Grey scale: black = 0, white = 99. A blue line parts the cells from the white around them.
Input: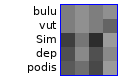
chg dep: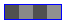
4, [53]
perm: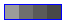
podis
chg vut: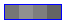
1, [49]

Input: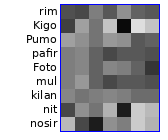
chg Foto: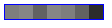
7, [21]
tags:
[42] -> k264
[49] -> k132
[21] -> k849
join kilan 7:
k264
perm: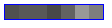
mul
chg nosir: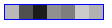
2, [28]
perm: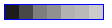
nosir
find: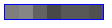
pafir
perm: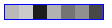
nit

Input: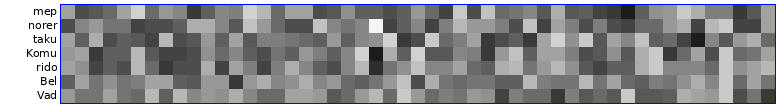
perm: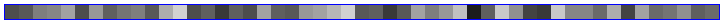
Komu
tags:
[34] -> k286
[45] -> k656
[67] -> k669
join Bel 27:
k669
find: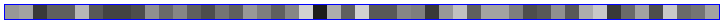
Komu
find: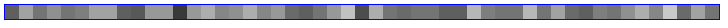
Bel
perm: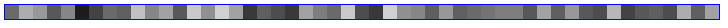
taku

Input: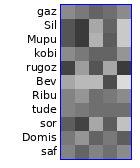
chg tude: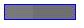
1, [51]
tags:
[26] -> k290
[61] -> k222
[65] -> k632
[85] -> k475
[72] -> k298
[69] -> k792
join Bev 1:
k632
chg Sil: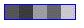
3, [65]
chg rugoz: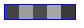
3, [33]
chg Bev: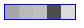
3, [72]

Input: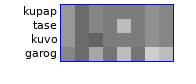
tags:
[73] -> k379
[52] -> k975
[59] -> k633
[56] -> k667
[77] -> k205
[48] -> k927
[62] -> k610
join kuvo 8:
k975
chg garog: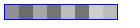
1, [52]
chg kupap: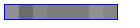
1, [59]

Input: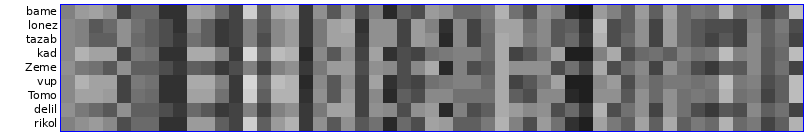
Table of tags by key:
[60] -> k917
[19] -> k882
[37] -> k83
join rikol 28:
k917
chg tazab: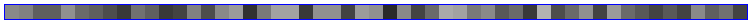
18, [22]
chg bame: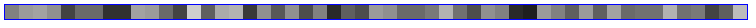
46, [47]
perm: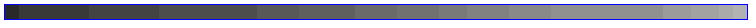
delil
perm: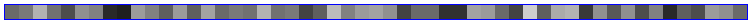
bame
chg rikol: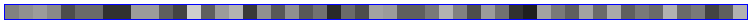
43, [37]

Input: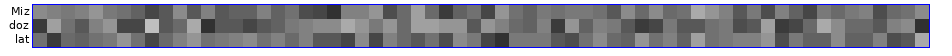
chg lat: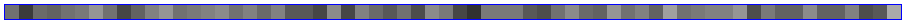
10, [41]
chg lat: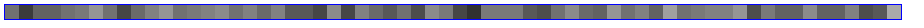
3, [41]
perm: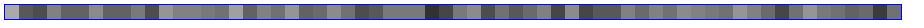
lat

